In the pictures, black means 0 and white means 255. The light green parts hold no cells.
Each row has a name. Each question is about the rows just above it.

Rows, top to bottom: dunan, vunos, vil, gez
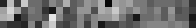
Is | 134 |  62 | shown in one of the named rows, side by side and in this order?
yes
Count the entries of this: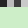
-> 4
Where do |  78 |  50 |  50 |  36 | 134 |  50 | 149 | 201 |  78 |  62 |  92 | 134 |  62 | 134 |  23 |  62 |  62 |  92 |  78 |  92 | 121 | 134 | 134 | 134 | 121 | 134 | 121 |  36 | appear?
gez
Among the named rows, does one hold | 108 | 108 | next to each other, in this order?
yes
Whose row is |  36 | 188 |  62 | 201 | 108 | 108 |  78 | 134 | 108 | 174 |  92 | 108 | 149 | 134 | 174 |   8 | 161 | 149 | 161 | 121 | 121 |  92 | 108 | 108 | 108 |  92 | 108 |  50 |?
dunan

